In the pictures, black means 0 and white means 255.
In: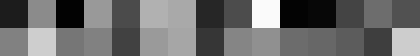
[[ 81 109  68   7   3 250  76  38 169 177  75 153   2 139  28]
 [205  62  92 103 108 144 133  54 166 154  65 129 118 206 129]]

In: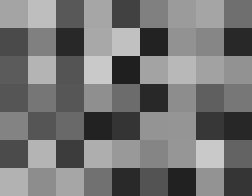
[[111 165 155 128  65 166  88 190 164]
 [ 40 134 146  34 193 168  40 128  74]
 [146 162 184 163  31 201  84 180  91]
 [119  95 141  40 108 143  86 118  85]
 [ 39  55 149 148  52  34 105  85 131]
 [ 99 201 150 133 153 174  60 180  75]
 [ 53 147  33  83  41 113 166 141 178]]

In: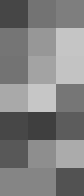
[[126 115  70]
 [197 151 117]
 [195 163 115]
 [118 198 169]
 [ 92  63  71]
 [171 142  88]
 [ 82 133 133]]

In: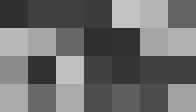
[[ 99 180 195  60  65  64  48]
 [175 165  49  47 103 168 185]
 [ 64  65  53  65 192  49 140]
 [160  75  95  78 170 105 171]]

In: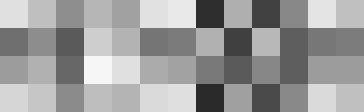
[[192 228 136  65 175  46 233 225 161 182 142 191 224]
 [124 119  94 184  64 177 123 117 179 206  90 141 111]
 [156 156  94 135  90 121 162 171 224 246 103 177 156]
 [192 218 137  74 160  42 223 218 180 190 139 198 214]]

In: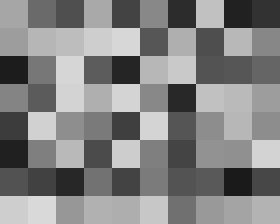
[[ 50  33 193  44 136  67 169  79 106 166]
 [135 184  78 175  86 215 206 189 182 157]
 [101  86  83 201 183  37  92 214 119  28]
 [157 186 193  40 136 212 175 211  91 132]
 [141 183 141  85 212  63 122 142 209  60]
 [211 144 146  68 127 205  75 185 127  32]
 [ 71  26  89  83 123  67 114  39  65  82]
 [179 164 153 112 199 174 177 151 217 206]]
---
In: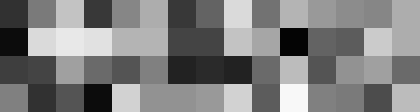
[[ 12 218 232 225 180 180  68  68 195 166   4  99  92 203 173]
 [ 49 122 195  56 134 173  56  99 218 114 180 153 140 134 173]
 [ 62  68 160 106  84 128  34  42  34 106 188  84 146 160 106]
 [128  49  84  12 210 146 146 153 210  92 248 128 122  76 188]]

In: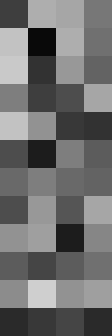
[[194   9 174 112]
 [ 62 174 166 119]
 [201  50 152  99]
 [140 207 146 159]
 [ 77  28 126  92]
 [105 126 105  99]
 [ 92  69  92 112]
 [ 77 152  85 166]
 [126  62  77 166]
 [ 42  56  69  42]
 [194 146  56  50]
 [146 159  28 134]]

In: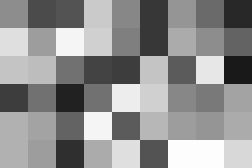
[[223 157 245 208 127  55 171 141  99]
 [196 189 113  67  61 196  91 231  25]
 [177 163  99 245  91 183 157 149 171]
 [141  75  83 202 135  55 149 106  40]
 [177 157  47 171 223  83 253 253 216]
 [ 61 113  33 113 237 208 135 121 163]]

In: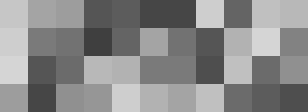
[[198 164 157  85  92  70  70 206 100 192 184]
 [157  70 144 150 206 178 164 192 107  92  78]
 [206 122 114  63 100 164 114  85 178 213 130]
 [213  85 107 184 178 122 122  78 192 107 144]]

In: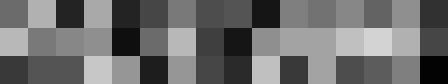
[[184 121 135 143  15 107 184  63  21 143 163 163 192 211 177  70]
 [ 57  84  84 199 150  29 150  70  42 192  57 163  77  92 127   3]
 [107 177  35 169  35  70 121  77  84  21 127 114 135  99 143  49]]

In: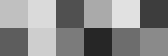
[[ 93 206 123  38 109 138]
 [192 218  80 170 225  61]]

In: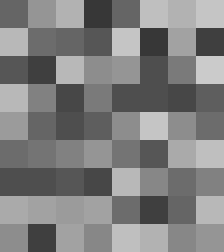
[[ 86  63 184 141 149  78 122 203]
 [101 149 178  55 101 191 178 197]
 [141  63 162 135 191 178 135 149]
 [170 162 155 162 108  63 101 184]
 [108 116 129 149 116  86 170 191]
 [184 108 101  86 197  55 162  63]
 [ 78  78  86  71 184 135 108 129]
 [155 101  78  94 141 197 141 108]
 [184 129  71 122  78  78  71  94]]

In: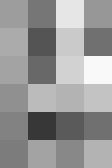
[[157 118 230 151]
 [163 104 210 249]
 [171  84 202 112]
 [144 187 179 195]
 [124 163 136 179]
 [130  55  90 112]]
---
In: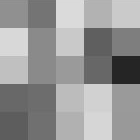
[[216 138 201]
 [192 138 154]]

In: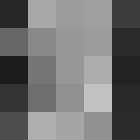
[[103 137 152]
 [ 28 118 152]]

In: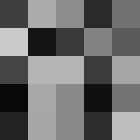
[[202  20  57]
 [ 68 181 181]]

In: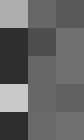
[[ 46  77 112]
 [ 46 103 112]]

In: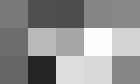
[[109 185 166]
 [102  37 222]]

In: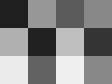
[[176  33 191]
 [235  98 240]]

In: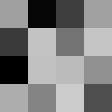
[[ 58 195 115]
 [  0 192 187]]

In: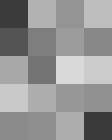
[[ 84 126 156]
 [168 116 217]]
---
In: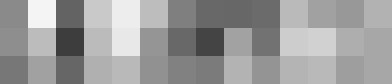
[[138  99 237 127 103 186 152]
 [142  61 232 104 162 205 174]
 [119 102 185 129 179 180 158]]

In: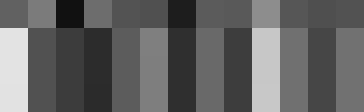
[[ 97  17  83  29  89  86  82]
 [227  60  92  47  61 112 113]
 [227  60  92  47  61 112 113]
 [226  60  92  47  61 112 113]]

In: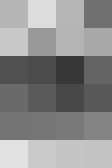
[[181 182]
 [200 180]
 [ 80  55]
 [106  72]
 [116 121]
 [225 197]]

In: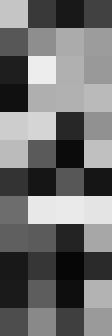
[[197  24]
 [ 87 171]
 [ 30 176]
 [ 16 177]
 [205  39]
 [187  11]
 [ 51  87]
 [109 234]
 [ 95  35]
 [ 24   6]
 [ 26  14]
 [ 77  63]]

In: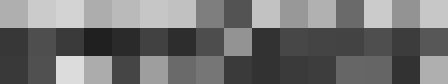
[[175 211 186 193  83 152 106 147]
 [ 55  58  42  45 147  71  67  60]
 [ 57 220  69 106  58  58 102  50]]

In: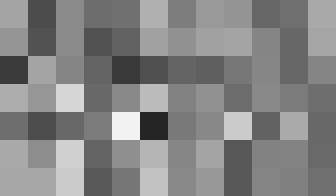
[[164 138 112 125 148 111]
 [149 139  98 145 164 103]
 [ 59 133  57 100 119 103]
 [173 214 137 130 108 123]
 [110 104 242 121 203 170]
 [169 208 143 134  87 131]
 [167 203 118 137  88 128]]
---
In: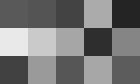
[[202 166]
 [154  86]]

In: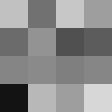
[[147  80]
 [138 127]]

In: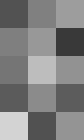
[[152  57]
 [189 146]]

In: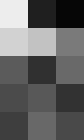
[[194 122]
 [ 48 105]]

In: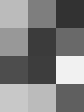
[[ 59 105]
 [ 61 241]]

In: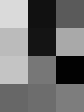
[[ 20 169]
 [119   2]]

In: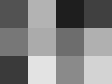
[[171 109]
 [227 138]]

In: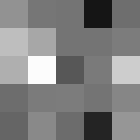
[[167 116]
 [252  87]]
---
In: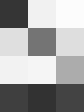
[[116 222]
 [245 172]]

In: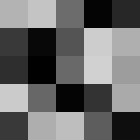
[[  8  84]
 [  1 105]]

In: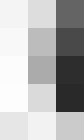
[[188  73]
 [171  45]]

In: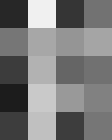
[[167 149]
 [178 101]]

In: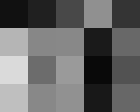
[[135 136]
 [108 154]]

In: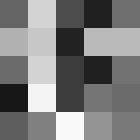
[[199  34]
 [211  60]]
